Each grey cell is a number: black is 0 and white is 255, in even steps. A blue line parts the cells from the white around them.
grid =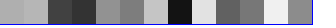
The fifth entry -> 146
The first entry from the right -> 140
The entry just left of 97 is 226
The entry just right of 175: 182

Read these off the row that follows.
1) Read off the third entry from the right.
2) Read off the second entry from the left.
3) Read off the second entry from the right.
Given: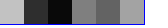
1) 127
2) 46
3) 99
